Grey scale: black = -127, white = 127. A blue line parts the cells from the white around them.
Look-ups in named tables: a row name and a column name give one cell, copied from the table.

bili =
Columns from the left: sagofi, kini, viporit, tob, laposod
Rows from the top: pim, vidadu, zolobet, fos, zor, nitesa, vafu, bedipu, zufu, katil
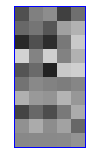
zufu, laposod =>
-24
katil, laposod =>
19
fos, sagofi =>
83
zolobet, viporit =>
-82
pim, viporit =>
13
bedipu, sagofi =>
-59
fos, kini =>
3
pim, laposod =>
-16
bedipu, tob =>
-6
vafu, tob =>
52
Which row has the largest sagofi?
fos

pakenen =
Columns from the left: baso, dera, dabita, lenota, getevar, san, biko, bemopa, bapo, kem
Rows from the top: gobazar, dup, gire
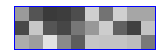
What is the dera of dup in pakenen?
71
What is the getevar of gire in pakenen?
-34
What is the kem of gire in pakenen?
-6
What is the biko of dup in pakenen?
77
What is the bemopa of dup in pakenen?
-30
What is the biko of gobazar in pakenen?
-12
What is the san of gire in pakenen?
70
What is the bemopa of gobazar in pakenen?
80
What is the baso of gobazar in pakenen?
26
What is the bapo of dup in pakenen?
-63

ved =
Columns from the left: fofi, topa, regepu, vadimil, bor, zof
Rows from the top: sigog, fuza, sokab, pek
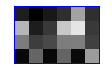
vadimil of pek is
-27
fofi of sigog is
-97
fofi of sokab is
-3
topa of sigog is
-127
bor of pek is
-117
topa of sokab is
-66
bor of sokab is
-1
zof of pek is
28
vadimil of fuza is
71
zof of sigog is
-80
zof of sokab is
-63
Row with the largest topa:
pek

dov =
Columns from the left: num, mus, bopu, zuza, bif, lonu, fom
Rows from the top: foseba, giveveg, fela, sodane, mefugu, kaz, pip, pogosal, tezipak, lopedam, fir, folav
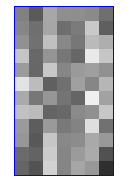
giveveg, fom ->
-32
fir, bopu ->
76
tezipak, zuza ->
-6
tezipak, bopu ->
26
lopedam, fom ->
25
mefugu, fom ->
17
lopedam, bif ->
12
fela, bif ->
-8
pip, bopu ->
22
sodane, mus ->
-23
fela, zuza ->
8
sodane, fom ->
70
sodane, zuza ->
-8
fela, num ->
17
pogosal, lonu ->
16
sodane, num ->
69

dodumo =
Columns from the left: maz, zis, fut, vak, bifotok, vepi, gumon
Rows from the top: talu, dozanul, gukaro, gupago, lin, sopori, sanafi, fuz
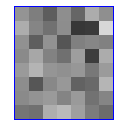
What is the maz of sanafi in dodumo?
10
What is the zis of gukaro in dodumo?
-33
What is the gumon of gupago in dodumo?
44
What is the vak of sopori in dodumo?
24
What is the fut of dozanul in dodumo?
-14
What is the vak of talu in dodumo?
14
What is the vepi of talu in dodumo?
44
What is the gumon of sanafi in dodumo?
5
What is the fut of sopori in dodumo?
8
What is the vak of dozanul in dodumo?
13
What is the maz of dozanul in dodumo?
45
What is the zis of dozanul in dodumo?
5
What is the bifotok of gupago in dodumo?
30
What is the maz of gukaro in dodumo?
17
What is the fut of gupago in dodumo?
2
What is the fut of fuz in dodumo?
46
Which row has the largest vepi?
talu

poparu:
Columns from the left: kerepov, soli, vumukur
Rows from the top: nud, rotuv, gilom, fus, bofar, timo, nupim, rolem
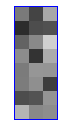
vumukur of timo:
-66
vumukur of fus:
44
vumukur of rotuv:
-46
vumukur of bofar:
21
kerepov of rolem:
52
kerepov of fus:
12
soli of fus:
-76

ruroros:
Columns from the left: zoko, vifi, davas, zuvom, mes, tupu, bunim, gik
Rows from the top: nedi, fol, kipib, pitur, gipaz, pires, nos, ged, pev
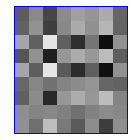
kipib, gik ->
17
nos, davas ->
-87
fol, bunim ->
54
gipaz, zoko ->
38
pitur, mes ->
44
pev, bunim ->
-65
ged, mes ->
-14
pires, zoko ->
-24
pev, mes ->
-37
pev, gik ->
15
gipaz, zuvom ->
-37
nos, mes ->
44
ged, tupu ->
1

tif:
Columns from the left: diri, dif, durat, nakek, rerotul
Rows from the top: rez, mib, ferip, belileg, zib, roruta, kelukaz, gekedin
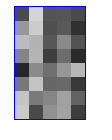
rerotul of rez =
-52
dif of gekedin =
-53
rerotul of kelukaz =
-29
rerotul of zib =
56
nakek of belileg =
-19
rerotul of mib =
-78
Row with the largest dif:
rez

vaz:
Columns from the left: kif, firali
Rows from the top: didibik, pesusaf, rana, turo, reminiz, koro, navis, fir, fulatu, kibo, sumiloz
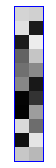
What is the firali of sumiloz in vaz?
56
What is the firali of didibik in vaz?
80
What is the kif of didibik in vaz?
84
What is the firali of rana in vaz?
109
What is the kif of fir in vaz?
-125
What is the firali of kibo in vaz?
101
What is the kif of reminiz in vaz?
-15
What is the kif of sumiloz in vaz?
71
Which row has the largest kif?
pesusaf

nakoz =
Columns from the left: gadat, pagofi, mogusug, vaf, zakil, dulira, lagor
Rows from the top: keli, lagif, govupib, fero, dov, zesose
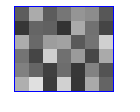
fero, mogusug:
79
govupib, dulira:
-12
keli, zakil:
21
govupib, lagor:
80
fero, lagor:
42
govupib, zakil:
-38
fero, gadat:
-11
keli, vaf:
-9
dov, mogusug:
-64
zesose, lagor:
-27
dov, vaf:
-18
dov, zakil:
-72
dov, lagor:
-44
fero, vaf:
-15
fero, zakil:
27
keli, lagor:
-40
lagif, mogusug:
-30
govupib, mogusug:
29
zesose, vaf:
81

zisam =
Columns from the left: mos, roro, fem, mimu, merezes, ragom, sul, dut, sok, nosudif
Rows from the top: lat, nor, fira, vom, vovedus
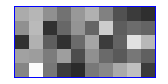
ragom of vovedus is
-7
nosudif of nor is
-27
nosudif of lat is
-80
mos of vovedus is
5
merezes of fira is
-20
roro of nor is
58

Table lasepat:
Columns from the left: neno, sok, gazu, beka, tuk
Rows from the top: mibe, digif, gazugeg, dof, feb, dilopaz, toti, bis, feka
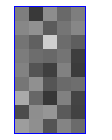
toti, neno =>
42
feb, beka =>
1
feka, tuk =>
-20
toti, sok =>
-24
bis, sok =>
14
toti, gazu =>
-72
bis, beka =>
-37
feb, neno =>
2
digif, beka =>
-10
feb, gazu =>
-64

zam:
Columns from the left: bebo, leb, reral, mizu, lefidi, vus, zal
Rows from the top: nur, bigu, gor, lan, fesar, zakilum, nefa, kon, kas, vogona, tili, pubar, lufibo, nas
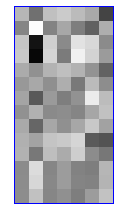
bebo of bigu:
5
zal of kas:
34
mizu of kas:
16
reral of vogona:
68
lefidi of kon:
5
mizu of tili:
43
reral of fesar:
51
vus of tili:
12
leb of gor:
-108
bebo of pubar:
11
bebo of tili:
50
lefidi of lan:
113
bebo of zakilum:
24

